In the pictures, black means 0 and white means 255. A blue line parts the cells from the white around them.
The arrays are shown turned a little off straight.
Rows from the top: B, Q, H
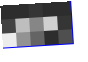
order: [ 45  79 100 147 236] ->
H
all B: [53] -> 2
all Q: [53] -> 4
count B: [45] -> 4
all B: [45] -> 0 1 3 4

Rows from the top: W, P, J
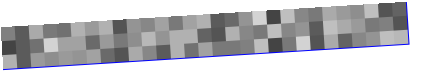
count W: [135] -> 2
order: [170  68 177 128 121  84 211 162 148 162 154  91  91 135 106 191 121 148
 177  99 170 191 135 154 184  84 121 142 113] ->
J
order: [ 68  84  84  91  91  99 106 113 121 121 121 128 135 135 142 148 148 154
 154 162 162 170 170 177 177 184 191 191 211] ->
J
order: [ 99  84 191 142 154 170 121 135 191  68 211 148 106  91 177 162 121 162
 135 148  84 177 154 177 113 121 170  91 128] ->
W

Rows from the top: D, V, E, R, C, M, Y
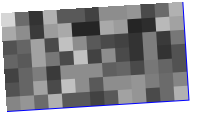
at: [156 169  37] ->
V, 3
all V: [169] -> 0 4 7
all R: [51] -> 9 11
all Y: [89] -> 4 5 7
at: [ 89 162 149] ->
Y, 7
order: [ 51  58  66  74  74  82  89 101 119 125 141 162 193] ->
E
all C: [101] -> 1 8 11

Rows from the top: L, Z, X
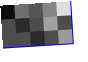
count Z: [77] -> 3
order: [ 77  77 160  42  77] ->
Z

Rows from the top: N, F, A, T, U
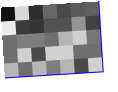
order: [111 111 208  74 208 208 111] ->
T
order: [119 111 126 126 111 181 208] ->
A
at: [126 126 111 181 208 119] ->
A, 1
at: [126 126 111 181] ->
A, 1
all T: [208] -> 1 3 4
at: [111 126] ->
A, 0
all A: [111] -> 0 3

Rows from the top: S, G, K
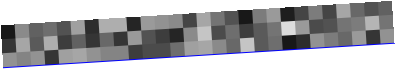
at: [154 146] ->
S, 10
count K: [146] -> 5
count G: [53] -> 3
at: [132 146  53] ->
K, 1
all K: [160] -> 4 13
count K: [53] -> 2
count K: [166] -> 2

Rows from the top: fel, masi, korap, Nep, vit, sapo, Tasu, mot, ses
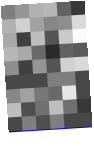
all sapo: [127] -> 3 4
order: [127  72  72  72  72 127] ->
sapo
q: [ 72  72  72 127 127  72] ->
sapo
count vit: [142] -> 1

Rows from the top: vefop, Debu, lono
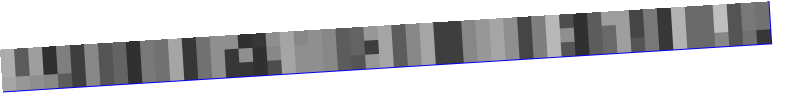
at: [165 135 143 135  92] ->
vefop, 20
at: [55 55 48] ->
lono, 16
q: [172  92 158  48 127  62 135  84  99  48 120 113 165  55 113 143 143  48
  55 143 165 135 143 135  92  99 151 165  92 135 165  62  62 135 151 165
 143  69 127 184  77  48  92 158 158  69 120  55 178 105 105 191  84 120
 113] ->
vefop
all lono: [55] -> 13 16 17 47 54
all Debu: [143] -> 15 17 21 22 36 40
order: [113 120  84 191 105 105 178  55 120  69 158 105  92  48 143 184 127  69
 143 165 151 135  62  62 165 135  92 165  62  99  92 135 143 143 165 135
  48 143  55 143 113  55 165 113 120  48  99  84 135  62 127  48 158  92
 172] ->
Debu

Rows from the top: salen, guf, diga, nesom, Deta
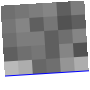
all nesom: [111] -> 1
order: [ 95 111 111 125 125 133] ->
diga
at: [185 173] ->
Deta, 0
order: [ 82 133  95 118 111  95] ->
nesom
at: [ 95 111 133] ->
diga, 3

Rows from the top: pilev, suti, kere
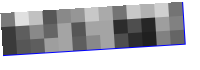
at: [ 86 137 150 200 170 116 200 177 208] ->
pilev, 3
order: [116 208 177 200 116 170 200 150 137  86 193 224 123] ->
pilev
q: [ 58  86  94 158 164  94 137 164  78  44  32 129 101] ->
kere
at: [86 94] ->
kere, 1
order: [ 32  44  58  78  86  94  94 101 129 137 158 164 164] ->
kere
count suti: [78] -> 1
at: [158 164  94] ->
kere, 3

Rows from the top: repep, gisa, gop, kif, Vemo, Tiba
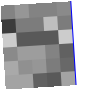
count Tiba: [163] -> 3
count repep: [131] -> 3
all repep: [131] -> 0 2 3
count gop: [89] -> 3
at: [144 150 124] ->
Vemo, 1
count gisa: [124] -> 3

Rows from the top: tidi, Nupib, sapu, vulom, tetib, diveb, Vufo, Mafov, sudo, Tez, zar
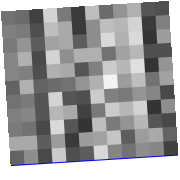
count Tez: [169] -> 3
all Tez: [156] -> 3 5 9
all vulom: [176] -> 1 5 6

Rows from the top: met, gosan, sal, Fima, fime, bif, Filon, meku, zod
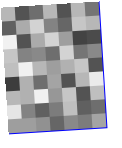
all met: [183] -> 0 3 5
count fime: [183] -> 1
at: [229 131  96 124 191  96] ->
meku, 0
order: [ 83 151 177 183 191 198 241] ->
Filon
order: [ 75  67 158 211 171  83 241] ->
sal

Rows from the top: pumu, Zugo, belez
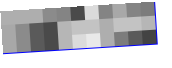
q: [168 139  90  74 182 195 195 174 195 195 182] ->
Zugo
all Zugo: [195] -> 5 6 8 9
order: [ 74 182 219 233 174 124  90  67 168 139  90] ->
belez
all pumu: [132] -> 4 7 9
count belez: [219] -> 1

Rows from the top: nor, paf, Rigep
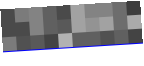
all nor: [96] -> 3
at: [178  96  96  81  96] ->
Rigep, 4
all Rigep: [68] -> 3 9
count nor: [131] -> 3
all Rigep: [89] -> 2

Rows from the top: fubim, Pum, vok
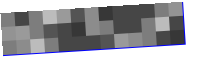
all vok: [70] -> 4 5 6 11
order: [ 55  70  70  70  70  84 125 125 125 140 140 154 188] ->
vok
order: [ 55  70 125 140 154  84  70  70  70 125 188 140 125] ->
vok
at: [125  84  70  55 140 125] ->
Pum, 2

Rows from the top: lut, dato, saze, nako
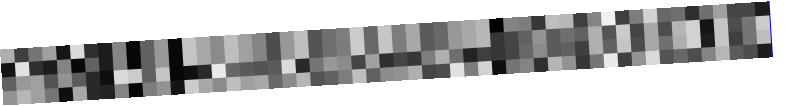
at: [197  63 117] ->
saze, 51
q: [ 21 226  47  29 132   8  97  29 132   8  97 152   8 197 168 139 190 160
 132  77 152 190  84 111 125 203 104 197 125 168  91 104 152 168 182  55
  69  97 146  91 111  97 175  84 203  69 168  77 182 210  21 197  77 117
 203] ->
dato
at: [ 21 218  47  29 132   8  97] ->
lut, 4

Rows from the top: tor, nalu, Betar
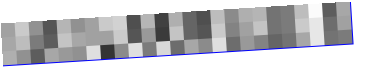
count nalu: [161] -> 4
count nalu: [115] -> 1
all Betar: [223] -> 6 9 15
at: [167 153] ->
Betar, 3
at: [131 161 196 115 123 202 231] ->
nalu, 16
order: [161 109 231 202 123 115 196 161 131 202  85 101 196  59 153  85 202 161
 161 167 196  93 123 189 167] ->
nalu
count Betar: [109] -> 2

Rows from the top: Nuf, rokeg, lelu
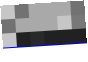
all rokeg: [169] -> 1 2 3
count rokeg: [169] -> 3
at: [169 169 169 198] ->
rokeg, 1
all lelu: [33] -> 1 3 4 5
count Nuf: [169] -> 3
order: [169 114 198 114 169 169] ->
Nuf

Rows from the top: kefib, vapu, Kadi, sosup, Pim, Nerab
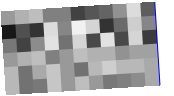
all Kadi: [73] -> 6 8
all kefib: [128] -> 3 4
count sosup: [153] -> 2
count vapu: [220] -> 1
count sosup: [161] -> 2
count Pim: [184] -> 4

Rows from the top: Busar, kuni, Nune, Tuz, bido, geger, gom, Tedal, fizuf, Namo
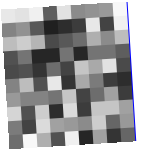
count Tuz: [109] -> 0
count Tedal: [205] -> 1

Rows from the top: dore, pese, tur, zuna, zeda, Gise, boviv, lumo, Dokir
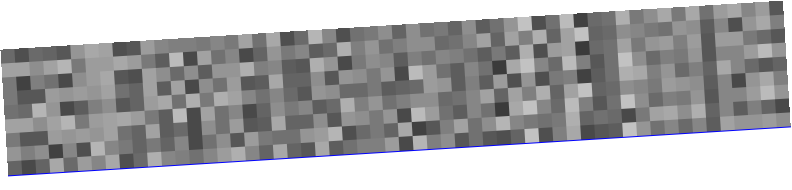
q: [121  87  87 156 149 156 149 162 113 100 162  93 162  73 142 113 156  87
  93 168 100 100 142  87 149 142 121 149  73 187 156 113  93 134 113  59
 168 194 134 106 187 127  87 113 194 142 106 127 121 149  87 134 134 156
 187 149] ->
zuna
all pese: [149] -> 19 26 48 53
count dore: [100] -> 3
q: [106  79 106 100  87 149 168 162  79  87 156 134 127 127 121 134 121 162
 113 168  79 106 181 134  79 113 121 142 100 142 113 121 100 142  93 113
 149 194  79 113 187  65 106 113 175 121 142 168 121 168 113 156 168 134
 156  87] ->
dore
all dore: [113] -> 18 25 30 35 39 43 50

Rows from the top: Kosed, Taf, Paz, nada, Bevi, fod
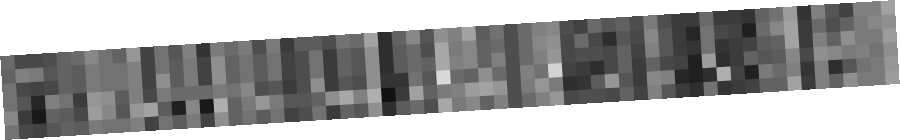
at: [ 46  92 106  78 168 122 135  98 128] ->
fod, 27
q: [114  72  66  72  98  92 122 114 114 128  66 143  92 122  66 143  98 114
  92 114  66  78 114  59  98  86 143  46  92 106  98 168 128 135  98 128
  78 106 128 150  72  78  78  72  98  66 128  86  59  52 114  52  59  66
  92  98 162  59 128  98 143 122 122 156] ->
Paz
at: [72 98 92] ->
Paz, 3
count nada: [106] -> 5

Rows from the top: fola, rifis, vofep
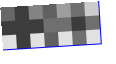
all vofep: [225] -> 0 2 4 6
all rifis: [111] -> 3 4 6
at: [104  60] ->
fola, 0
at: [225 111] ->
vofep, 4

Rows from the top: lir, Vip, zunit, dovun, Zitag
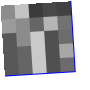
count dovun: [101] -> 1
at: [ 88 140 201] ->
zunit, 0

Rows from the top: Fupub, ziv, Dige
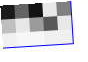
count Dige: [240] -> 3
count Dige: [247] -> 2
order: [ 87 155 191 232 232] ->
ziv
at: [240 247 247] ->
Dige, 0
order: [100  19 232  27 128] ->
Fupub
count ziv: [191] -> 1
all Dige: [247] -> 1 2

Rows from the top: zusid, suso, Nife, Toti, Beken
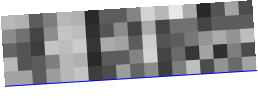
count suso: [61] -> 0
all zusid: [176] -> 1 5
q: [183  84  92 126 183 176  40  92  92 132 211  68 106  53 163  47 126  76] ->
Toti
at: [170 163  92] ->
Nife, 7

